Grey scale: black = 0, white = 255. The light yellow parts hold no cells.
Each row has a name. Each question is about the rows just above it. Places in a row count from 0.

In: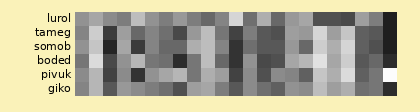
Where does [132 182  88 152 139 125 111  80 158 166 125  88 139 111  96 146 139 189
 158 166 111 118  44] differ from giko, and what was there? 19, [174]
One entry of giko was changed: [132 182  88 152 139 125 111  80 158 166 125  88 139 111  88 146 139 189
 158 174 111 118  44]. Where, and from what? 14, [96]
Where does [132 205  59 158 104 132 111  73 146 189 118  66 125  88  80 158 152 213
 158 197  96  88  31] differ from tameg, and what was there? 8, [152]
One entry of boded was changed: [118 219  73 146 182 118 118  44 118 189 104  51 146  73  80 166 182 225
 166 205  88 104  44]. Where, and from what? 6, [111]
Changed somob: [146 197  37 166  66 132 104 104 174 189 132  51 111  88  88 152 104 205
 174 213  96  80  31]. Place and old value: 4, [59]

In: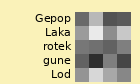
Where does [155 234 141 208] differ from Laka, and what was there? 3, [200]
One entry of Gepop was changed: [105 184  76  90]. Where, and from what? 2, [83]
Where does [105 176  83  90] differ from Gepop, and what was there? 1, [184]
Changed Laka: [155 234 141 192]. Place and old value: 3, [200]
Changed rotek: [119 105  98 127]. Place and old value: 1, [112]

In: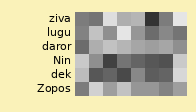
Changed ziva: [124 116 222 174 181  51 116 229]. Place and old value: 6, [124]
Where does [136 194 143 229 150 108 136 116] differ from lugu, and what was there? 0, [130]
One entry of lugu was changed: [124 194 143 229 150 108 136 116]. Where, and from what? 0, [130]
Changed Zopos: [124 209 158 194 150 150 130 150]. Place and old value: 7, [158]
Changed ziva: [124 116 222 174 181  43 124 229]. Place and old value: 5, [51]
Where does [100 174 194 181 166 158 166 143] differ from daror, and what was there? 0, [108]

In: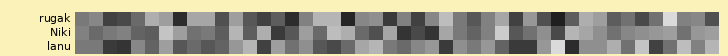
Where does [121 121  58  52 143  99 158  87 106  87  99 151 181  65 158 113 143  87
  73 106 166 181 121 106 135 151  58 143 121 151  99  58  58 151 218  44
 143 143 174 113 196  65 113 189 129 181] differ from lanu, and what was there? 4, [135]
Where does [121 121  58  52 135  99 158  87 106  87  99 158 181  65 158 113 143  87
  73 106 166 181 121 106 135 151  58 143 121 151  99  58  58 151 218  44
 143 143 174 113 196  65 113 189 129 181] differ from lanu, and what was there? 11, [151]

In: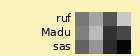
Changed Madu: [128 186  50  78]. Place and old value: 3, [71]
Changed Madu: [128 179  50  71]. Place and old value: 1, [186]
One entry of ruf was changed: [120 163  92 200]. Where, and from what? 2, [85]
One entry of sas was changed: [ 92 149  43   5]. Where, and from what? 0, [99]
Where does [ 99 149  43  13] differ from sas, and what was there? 3, [5]

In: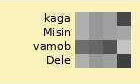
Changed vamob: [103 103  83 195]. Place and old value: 0, [110]
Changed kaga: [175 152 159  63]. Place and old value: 3, [71]
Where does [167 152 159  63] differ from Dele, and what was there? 0, [175]
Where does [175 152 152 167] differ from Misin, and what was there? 2, [159]

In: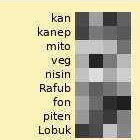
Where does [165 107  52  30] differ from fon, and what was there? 2, [44]
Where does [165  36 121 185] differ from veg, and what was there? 0, [172]
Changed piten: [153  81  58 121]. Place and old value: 3, [127]
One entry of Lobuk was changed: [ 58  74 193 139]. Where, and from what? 3, [133]

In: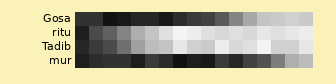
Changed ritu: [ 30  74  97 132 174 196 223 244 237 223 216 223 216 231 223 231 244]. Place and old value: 16, [237]
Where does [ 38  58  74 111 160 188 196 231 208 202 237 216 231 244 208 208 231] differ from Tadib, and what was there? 12, [223]

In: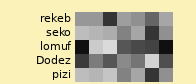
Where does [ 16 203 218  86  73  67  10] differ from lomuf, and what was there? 6, [16]
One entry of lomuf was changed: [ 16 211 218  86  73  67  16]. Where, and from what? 1, [203]

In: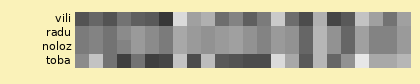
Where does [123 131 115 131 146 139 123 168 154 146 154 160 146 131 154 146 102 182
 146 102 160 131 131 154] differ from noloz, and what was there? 4, [154]
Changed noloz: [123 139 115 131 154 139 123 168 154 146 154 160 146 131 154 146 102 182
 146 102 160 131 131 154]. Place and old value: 1, [131]
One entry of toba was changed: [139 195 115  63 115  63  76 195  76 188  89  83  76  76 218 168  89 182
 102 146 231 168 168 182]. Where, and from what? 6, [70]
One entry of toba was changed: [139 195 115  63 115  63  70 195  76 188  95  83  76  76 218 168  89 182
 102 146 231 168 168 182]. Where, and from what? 10, [89]

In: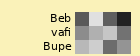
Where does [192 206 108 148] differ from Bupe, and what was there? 0, [184]
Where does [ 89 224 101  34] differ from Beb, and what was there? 2, [95]

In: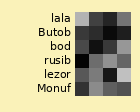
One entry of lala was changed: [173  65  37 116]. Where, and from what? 0, [179]
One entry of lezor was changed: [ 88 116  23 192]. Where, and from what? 1, [123]
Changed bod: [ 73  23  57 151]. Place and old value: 1, [17]

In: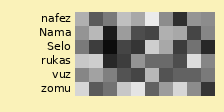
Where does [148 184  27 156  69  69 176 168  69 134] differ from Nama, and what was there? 4, [77]
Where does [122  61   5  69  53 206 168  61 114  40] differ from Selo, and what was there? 2, [12]
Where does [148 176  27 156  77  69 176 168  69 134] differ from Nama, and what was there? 1, [184]
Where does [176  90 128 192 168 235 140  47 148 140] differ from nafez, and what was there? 2, [122]

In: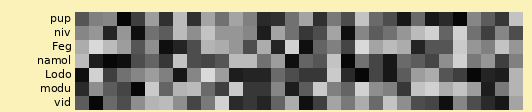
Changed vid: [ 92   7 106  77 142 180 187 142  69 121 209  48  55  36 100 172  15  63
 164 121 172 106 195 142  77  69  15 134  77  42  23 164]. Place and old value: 11, [42]
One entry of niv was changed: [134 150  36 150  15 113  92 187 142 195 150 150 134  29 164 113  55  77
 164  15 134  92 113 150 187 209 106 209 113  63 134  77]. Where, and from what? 26, [100]
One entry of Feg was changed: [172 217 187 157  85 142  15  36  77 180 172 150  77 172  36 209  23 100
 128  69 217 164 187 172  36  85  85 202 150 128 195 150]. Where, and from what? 16, [15]
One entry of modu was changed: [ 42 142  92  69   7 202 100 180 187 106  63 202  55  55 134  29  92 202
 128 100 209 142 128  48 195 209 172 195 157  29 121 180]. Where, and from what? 23, [55]

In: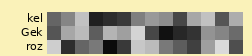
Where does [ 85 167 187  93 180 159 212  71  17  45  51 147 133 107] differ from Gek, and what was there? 9, [39]
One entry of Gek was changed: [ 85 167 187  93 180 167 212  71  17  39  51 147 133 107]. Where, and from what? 5, [159]
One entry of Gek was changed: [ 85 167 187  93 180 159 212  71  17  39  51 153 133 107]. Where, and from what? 11, [147]

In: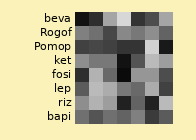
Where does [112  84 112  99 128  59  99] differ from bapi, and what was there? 6, [91]
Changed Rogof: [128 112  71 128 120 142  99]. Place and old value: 3, [136]
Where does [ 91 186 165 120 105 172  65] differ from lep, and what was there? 2, [172]
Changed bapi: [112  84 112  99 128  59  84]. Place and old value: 6, [91]
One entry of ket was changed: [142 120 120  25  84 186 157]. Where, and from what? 3, [18]

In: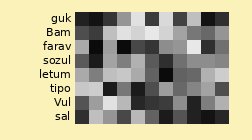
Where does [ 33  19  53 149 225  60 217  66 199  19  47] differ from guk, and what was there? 8, [191]
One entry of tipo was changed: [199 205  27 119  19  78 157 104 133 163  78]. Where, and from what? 4, [27]
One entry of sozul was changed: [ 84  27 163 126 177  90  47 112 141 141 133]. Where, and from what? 0, [90]

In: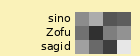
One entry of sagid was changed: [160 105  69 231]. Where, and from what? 2, [62]
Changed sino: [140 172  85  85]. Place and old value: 3, [93]

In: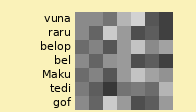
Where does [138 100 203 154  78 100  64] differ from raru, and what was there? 5, [93]
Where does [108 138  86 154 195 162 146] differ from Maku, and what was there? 1, [131]
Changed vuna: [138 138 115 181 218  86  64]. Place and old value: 4, [210]
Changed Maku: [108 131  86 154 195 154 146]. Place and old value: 5, [162]

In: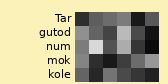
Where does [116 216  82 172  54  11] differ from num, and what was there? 0, [124]
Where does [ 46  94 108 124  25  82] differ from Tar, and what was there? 5, [88]
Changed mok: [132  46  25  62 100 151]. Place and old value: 4, [108]
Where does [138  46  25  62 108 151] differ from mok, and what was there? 0, [132]
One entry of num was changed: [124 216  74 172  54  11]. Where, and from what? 2, [82]

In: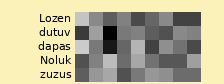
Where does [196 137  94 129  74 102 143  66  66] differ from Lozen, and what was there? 6, [137]
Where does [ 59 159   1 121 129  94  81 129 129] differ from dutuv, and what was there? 7, [137]
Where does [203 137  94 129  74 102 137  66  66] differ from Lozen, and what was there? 0, [196]
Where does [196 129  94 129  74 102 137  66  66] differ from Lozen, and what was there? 1, [137]

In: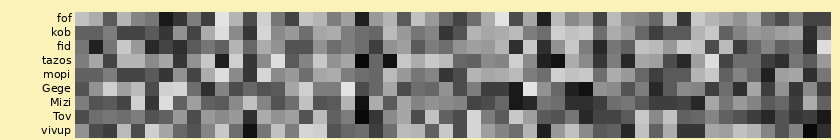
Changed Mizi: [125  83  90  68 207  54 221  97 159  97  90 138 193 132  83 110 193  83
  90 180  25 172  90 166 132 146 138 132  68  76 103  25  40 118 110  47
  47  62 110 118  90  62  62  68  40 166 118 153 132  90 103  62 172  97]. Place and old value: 20, [17]
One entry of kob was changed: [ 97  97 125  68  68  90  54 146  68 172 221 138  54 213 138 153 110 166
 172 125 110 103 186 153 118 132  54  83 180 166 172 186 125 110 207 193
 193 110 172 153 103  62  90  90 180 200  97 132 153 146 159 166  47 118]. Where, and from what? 36, [200]
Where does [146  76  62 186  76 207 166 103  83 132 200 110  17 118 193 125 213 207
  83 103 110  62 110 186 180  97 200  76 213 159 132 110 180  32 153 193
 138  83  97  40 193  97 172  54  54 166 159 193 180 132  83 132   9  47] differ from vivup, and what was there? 37, [90]
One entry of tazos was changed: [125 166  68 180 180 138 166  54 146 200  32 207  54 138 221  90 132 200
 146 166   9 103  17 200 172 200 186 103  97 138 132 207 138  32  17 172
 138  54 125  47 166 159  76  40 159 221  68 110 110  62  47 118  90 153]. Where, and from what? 39, [40]
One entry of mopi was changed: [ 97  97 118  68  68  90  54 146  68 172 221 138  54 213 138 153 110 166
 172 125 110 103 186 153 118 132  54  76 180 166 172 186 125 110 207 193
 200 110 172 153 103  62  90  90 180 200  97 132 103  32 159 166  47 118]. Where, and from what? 2, [125]

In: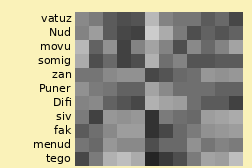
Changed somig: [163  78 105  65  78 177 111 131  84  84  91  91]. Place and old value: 0, [171]
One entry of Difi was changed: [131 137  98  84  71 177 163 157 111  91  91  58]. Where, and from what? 11, [65]
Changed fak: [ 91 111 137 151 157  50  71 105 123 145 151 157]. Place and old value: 3, [157]
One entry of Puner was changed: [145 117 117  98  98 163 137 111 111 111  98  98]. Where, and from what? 1, [123]

